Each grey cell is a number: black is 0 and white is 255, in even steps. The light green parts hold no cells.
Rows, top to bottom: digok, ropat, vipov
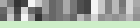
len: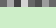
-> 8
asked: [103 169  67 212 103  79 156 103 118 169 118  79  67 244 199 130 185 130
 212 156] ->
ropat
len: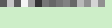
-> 15
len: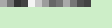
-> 13
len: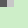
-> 2
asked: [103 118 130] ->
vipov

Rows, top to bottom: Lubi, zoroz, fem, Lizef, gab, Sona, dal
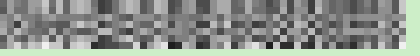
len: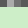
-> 4
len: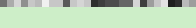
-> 28
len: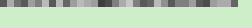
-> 34
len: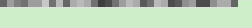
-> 34
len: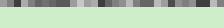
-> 32
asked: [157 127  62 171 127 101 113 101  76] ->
Lubi

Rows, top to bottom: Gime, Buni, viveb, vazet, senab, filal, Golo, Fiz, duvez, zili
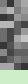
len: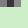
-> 3
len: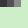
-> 3
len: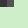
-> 2
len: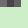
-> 3
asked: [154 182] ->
Buni

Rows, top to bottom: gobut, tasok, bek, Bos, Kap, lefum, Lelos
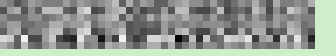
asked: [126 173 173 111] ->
Lelos
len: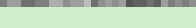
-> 28
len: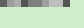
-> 10
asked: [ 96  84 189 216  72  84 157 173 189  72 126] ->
tasok
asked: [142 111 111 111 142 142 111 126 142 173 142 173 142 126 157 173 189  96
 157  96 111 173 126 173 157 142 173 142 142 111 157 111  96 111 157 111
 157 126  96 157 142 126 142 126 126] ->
bek

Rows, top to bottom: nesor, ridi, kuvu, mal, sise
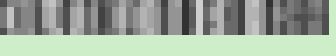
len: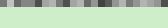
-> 24
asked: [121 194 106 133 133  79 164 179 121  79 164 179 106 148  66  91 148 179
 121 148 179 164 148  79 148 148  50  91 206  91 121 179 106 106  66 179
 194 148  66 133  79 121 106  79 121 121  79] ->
mal
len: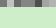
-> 8
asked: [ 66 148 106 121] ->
ridi
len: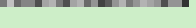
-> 27
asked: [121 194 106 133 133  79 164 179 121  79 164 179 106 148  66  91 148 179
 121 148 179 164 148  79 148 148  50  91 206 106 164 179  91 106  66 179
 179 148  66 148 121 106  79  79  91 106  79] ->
kuvu

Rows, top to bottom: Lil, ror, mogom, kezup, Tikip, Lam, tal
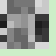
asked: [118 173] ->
Tikip
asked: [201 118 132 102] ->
tal
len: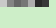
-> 7
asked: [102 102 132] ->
ror
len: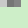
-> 3
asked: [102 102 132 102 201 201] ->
ror

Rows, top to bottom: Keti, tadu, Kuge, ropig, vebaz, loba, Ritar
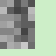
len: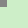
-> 1
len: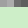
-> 4
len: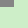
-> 2
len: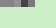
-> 5
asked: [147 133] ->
Kuge

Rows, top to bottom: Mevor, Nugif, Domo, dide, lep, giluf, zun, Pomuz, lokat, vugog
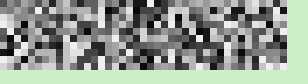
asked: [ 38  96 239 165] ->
zun
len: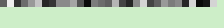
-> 31
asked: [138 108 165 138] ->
Mevor
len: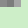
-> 3
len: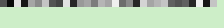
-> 31
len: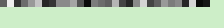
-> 30

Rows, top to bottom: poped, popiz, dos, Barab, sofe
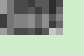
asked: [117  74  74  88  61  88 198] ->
sofe
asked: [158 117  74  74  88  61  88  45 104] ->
popiz
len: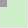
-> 1
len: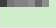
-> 7

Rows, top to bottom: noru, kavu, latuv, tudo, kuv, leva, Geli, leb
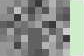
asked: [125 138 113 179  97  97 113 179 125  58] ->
leva
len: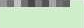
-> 10
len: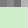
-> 4
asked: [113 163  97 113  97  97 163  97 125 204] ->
kuv
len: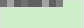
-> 9
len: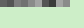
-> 10
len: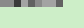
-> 9

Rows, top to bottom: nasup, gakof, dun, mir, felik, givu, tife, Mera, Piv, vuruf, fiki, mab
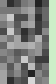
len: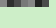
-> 7
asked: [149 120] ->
givu
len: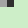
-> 2

